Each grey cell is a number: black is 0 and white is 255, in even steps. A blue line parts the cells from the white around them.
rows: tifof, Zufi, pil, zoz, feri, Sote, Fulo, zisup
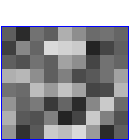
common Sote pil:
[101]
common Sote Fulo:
[202]
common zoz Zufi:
[95]
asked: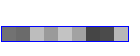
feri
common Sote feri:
[107]
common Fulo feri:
[69]
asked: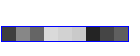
Zufi

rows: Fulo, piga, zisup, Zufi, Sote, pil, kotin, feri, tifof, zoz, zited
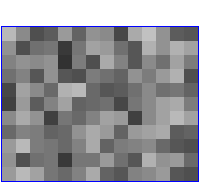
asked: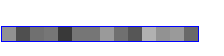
zoz
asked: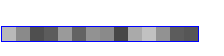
Fulo
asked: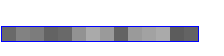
feri
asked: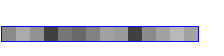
kotin

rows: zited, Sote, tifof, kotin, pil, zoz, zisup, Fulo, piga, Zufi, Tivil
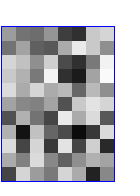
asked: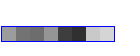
zited
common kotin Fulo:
[177]
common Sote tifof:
[143]
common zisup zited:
[115]
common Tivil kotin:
[121]

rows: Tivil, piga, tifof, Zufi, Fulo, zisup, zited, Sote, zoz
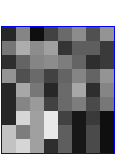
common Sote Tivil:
[15]
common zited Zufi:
[66]
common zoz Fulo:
[46]
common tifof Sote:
[125]

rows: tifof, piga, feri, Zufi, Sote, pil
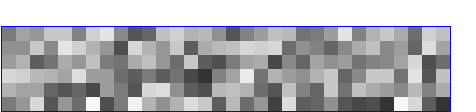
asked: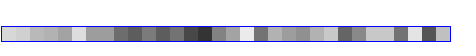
Zufi
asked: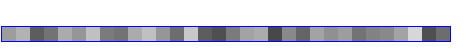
feri

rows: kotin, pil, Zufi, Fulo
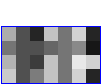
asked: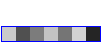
Fulo
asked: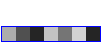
kotin
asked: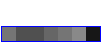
pil

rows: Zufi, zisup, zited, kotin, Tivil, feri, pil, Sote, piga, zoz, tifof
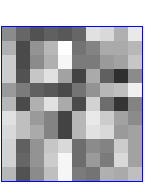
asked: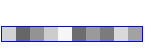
zoz
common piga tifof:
[139]
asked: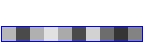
feri
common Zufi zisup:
[176]

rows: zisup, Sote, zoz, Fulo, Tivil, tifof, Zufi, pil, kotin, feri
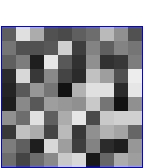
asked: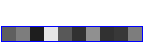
zoz
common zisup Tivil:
[224]
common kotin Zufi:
[95]
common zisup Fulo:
[81]

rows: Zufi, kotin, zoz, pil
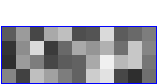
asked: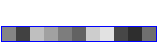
pil
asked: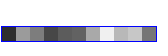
zoz

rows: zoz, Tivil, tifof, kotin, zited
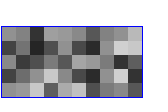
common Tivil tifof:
[79]
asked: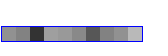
zoz
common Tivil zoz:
[145]
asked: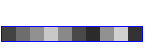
kotin
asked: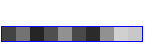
Tivil
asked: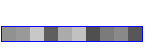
zited

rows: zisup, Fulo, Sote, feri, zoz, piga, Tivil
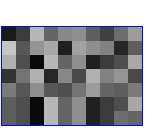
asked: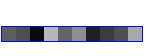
piga
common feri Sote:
[176]

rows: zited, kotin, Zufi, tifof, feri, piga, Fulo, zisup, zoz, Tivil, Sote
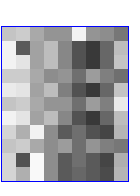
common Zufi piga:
[196]
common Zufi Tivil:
[82]
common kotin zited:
[242]

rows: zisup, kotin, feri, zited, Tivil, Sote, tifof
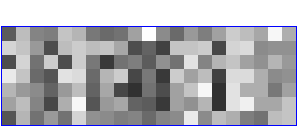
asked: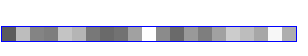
zisup
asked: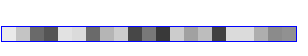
zited
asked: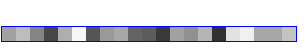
Sote
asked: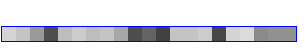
kotin
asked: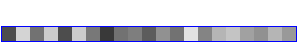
feri

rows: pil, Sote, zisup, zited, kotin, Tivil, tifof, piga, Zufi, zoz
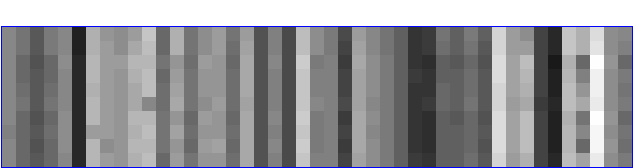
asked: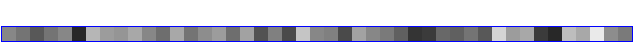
Tivil
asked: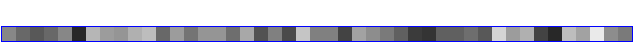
zoz

